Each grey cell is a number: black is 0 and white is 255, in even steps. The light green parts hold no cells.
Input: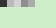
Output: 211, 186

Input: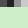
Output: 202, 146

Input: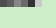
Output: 202, 134

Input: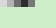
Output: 216, 178

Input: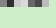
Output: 217, 203

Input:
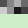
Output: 204, 174

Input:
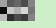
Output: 213, 200

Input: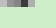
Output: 190, 175

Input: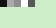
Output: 254, 169

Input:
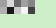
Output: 243, 216
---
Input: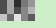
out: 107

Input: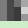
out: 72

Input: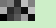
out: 57

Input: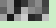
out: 24

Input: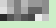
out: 85

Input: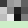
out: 235
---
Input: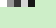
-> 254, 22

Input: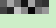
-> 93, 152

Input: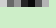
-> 207, 180

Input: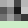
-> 170, 55

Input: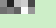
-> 139, 151

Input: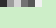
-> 45, 240

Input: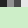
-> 35, 231

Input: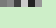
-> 122, 152

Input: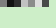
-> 126, 73
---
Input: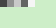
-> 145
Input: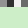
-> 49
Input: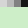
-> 185
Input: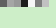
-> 165
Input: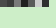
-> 59
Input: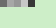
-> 167
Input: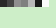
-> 69
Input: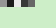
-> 28
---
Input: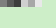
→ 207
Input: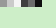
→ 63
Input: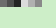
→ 219
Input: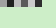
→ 90
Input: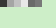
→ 232
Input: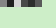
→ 73
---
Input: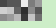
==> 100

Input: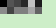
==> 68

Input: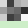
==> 104

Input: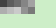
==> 108

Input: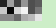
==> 214

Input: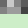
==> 131

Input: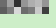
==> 49

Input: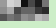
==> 72
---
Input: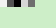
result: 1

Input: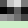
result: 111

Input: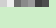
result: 109

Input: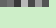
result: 57

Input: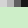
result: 96

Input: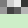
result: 93

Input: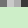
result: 174

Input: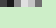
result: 139
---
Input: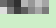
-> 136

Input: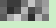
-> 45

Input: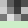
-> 223

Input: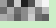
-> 203

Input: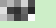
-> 62

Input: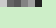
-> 131

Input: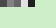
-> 102

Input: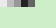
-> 152

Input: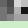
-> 132
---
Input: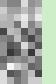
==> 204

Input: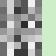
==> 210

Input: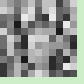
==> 68

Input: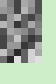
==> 211

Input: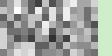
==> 127

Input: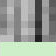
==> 132

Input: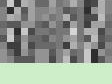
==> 89

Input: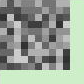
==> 191
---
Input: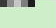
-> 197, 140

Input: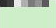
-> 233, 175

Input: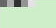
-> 227, 175

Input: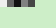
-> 238, 129

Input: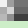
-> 241, 213

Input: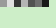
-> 224, 180

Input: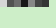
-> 213, 135
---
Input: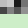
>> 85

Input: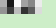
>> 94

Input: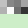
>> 110

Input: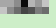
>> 124

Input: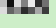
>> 167

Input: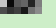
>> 114
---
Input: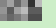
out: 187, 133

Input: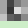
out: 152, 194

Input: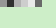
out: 105, 150

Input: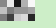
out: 248, 124

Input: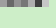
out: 198, 159

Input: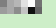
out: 114, 156
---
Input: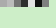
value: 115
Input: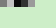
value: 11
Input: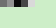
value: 11
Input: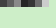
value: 138
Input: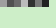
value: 107
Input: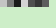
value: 27
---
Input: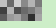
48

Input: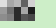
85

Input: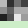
231

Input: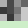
145

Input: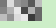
58

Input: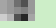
38

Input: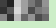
76

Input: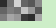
45

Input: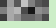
116
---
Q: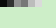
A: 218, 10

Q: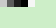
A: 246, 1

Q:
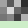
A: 217, 46

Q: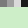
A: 218, 26

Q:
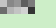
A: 210, 52

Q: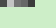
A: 196, 59

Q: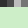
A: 188, 47

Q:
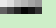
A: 234, 5
